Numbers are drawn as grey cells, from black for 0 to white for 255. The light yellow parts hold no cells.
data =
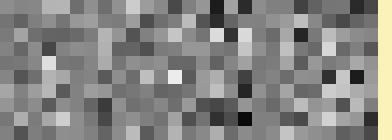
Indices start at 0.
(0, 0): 141
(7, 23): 157
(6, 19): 117
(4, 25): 168
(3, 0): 131
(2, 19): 107
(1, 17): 130
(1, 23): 97
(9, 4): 142
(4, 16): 133
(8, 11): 115
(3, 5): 140
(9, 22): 143
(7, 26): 126
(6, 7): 150
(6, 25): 172
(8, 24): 164
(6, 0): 166
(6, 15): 190
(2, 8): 148
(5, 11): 132
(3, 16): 116
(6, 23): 204
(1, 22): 136
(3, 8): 99
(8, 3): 167
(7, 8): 144
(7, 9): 112
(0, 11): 137
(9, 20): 196
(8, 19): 128
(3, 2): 140
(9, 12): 179
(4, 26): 146
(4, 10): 137
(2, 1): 163
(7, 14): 81
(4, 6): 133
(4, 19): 124

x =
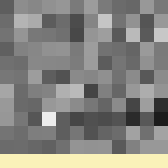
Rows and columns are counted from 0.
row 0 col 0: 94
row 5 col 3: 94
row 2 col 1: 149
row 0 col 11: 120
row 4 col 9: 105
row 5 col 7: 144
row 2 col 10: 90
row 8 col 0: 151
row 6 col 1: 107
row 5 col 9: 139
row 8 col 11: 28
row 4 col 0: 112
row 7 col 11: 45
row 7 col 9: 69
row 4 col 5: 124
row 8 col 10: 88
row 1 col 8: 115
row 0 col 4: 150
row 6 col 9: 152
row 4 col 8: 117
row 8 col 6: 80
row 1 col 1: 180
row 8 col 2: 86
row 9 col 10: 112
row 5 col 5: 138
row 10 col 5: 148
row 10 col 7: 147
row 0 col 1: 141
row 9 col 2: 126
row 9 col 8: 108
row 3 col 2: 135
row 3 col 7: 114
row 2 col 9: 186
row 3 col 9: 101
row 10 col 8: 90
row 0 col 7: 122

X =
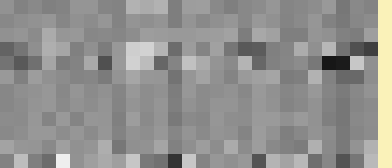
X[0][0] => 146
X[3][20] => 133
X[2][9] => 141
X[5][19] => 165
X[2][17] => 125
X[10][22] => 176
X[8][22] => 146
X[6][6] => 139
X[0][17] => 136
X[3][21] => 172
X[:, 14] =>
[158, 137, 156, 132, 171, 163, 139, 139, 135, 138, 157, 132]
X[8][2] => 151
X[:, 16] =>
[127, 150, 162, 118, 138, 132, 146, 148, 142, 145, 171, 144]
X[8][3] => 132
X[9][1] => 142
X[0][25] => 137
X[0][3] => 128
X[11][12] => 51
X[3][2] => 143
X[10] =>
[163, 150, 149, 137, 159, 145, 149, 174, 119, 144, 146, 165, 129, 143, 157, 141, 171, 140, 157, 137, 129, 124, 176, 138, 121, 147, 177]
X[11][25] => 119
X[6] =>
[135, 143, 146, 151, 136, 149, 139, 145, 133, 152, 141, 145, 125, 151, 139, 142, 146, 136, 153, 145, 134, 139, 152, 133, 123, 136, 147]
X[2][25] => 125
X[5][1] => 128
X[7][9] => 148
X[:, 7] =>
[133, 150, 137, 124, 80, 123, 145, 148, 149, 150, 174, 170]
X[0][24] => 119
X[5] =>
[153, 128, 157, 145, 140, 132, 134, 123, 148, 166, 151, 150, 115, 150, 163, 145, 132, 154, 160, 165, 124, 127, 178, 130, 104, 105, 141]
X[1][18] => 152
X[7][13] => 146
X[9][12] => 134
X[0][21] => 136
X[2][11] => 155

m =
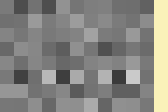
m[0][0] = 122
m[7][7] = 101
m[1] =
[112, 114, 154, 123, 133, 156, 128, 138, 123, 115, 140]
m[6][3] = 122
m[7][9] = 142
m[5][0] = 121
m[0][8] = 111
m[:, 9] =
[110, 115, 153, 119, 153, 202, 96, 142]
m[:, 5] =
[117, 156, 131, 144, 110, 170, 90, 143]
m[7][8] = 144
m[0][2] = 114
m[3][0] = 104
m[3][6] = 118
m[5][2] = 111
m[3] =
[104, 141, 135, 107, 93, 144, 118, 80, 102, 119, 107]
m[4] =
[135, 111, 134, 122, 104, 110, 131, 137, 130, 153, 121]
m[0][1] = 77
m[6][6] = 115
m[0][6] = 126
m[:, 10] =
[97, 140, 115, 107, 121, 114, 132, 120]
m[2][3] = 121
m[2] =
[132, 119, 133, 121, 126, 131, 162, 123, 119, 153, 115]

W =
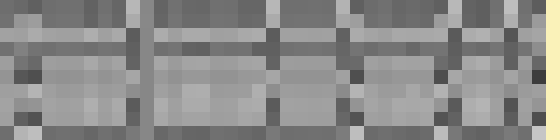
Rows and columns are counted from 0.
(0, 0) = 110
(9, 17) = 106
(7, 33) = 174
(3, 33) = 111
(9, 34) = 98
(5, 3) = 148
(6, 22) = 155
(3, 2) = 115
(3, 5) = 115
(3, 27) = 115
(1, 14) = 107
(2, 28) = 168
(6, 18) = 175
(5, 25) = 79
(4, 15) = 156
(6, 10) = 135
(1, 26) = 111
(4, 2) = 105
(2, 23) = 161
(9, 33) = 102
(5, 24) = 161
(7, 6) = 175
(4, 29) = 162
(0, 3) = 110
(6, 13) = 173
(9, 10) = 135
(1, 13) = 107
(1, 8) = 104
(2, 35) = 160
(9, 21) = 111
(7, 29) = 168
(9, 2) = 190
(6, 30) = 156
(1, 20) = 114
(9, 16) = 110
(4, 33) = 167
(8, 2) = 82
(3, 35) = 116

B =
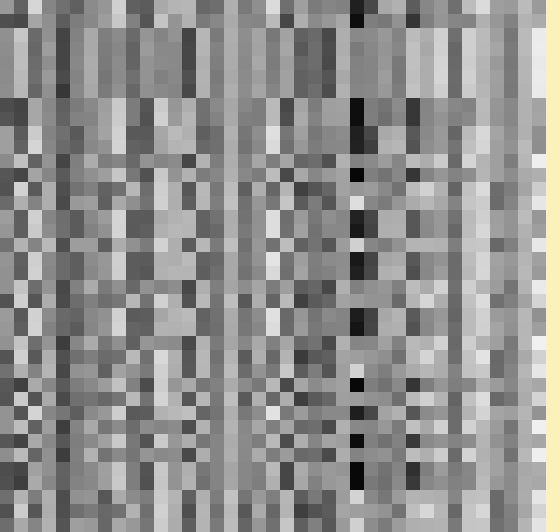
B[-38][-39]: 152
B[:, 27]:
[168, 120, 152, 148, 151, 157, 152, 116, 111, 169, 177, 156, 115, 137, 123, 172, 175, 124, 165, 176, 150, 147, 167, 173, 161, 143, 126, 114, 142, 163, 152, 113, 146, 114, 111, 119, 147, 123]
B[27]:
[88, 64, 170, 135, 90, 125, 137, 156, 194, 129, 76, 205, 150, 169, 118, 129, 171, 139, 120, 184, 73, 166, 139, 155, 161, 8, 126, 114, 138, 53, 126, 150, 126, 134, 175, 155, 135, 175, 167]
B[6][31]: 206
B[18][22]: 126
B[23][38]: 158
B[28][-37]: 84
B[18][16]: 168
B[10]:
[159, 98, 213, 135, 107, 96, 136, 146, 211, 98, 94, 164, 180, 183, 104, 111, 172, 115, 137, 218, 112, 152, 124, 135, 136, 34, 62, 177, 182, 83, 142, 152, 116, 191, 213, 159, 146, 186, 142]
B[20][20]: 158
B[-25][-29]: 109
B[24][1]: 195
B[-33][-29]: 147
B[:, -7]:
[111, 134, 111, 103, 105, 107, 106, 135, 129, 101, 116, 105, 131, 100, 131, 114, 103, 126, 107, 107, 112, 104, 101, 108, 105, 110, 130, 126, 100, 108, 108, 131, 106, 122, 129, 134, 103, 121]
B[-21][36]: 128
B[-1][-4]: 112
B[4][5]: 136
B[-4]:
[80, 62, 170, 135, 97, 131, 136, 158, 201, 126, 81, 197, 147, 178, 112, 132, 166, 135, 126, 176, 70, 167, 129, 152, 157, 8, 121, 111, 138, 57, 135, 144, 129, 134, 186, 152, 138, 171, 168]
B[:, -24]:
[110, 136, 122, 130, 126, 122, 126, 138, 131, 110, 111, 125, 135, 120, 126, 114, 105, 122, 104, 110, 126, 115, 113, 111, 122, 113, 120, 129, 120, 116, 125, 133, 133, 132, 132, 125, 112, 122]
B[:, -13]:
[72, 126, 139, 136, 133, 133, 136, 125, 126, 72, 62, 138, 127, 155, 135, 71, 67, 134, 69, 73, 144, 147, 67, 69, 135, 151, 139, 126, 146, 72, 134, 128, 141, 130, 121, 136, 156, 141]
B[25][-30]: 185
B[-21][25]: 208
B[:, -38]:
[98, 73, 198, 188, 189, 185, 183, 68, 70, 91, 98, 192, 70, 210, 175, 94, 95, 178, 96, 94, 196, 207, 89, 95, 195, 208, 176, 64, 202, 85, 189, 67, 186, 70, 62, 178, 204, 169]
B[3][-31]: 135
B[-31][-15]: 161
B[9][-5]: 216
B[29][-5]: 211
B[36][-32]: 104
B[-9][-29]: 92
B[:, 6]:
[139, 136, 169, 169, 172, 171, 168, 137, 132, 140, 136, 172, 144, 128, 158, 137, 130, 157, 140, 136, 171, 128, 136, 134, 171, 126, 150, 137, 116, 138, 169, 138, 178, 138, 136, 148, 122, 153]
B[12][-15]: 163
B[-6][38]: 239
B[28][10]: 114
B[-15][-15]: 131
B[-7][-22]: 138
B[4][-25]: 175

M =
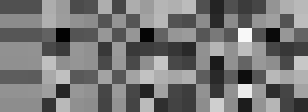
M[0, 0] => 80
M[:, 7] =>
[174, 84, 151, 56, 73, 163, 70, 68]
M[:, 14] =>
[80, 140, 86, 145, 144, 93, 146, 141]
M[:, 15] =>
[35, 41, 121, 182, 26, 41, 53, 207]
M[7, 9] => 68
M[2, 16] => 86
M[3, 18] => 155
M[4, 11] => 197
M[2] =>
[86, 86, 86, 98, 2, 84, 86, 151, 82, 150, 5, 99, 150, 155, 86, 121, 86, 248, 82, 10, 151, 99]
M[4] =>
[144, 144, 145, 192, 143, 149, 145, 73, 152, 73, 143, 197, 72, 65, 144, 26, 145, 100, 152, 142, 72, 199]
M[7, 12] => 67
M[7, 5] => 144
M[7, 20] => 67
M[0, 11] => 181
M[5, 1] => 93
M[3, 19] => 70
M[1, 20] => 83
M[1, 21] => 189
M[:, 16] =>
[80, 140, 86, 145, 145, 93, 146, 141]
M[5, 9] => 163
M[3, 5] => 150
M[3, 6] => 145
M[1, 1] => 140
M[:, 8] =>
[70, 148, 82, 155, 152, 87, 154, 147]
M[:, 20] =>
[175, 83, 151, 55, 72, 165, 69, 67]
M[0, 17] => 59
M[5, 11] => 175
